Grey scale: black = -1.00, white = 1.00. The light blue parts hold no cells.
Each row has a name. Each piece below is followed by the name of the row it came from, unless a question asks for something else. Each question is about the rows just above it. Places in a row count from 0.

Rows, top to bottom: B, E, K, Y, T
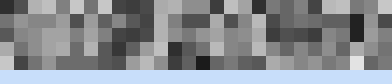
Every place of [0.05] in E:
2 3 8 17
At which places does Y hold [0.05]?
16 19 21
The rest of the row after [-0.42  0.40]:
[ 0.11 -0.05  0.16  0.28  0.05  0.11  0.34 -0.52 -0.37 -0.42 -0.52  0.05
 -0.05 -0.73  0.22  0.00]
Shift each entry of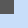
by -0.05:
[-0.36]
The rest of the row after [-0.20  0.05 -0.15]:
[ 0.11 -0.20  0.34  0.11 -0.10]
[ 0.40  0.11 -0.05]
K
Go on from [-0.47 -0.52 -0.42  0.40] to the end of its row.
[ 0.11 -0.05  0.16  0.28  0.05  0.11  0.34 -0.52 -0.37 -0.42 -0.52  0.05
 -0.05 -0.73  0.22  0.00]

